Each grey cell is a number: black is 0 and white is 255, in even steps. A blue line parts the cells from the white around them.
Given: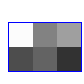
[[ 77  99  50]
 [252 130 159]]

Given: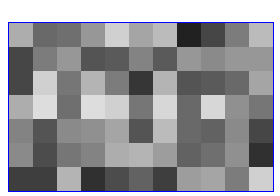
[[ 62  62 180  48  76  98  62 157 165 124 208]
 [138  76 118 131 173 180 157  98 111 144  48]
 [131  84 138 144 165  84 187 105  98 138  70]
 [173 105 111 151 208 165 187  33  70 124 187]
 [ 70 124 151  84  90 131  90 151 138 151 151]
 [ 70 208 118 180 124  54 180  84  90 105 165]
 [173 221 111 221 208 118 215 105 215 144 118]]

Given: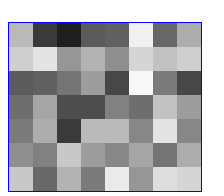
[[186  58  30  91  97 240 104 173]
 [ 91  97 116 157  71 248 123  71]
 [200 104 179 123 234 150 221 213]
 [143 129 200 157 135 165 116 173]
 [110 165  77  77 129 110 194 157]
 [123 173  58 186 186 135 228 135]
 [207 228 150 179 143 213 194 207]]

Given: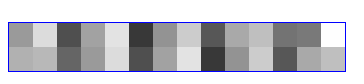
[[177 184 101 154 220  79 162 227  56 147 204  87 169 191]
 [154 220  79 162 227  56 147 204  87 169 191 115 121 254]]

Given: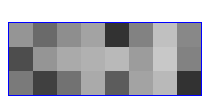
[[122  64 114 170  92 163 185  50]
 [149 106 142 163  50 130 192 136]
 [ 77 149 170 177 185 156 200 130]]

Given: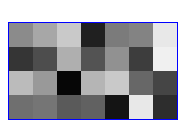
[[ 53  77 175  83 145  61 240]
 [111 117  90  97  20 232  45]
 [187 153   6 181 201 103  69]
 [139 167 201  32 123 131 232]]
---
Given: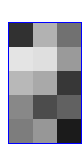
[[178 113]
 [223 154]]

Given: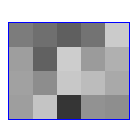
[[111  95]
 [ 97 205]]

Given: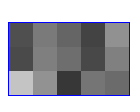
[[122 101]
 [127 110]]

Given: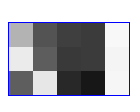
[[83 63]
 [93 57]]

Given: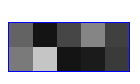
[[ 20  70]
 [197  20]]

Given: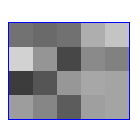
[[106 113]
 [149  71]]
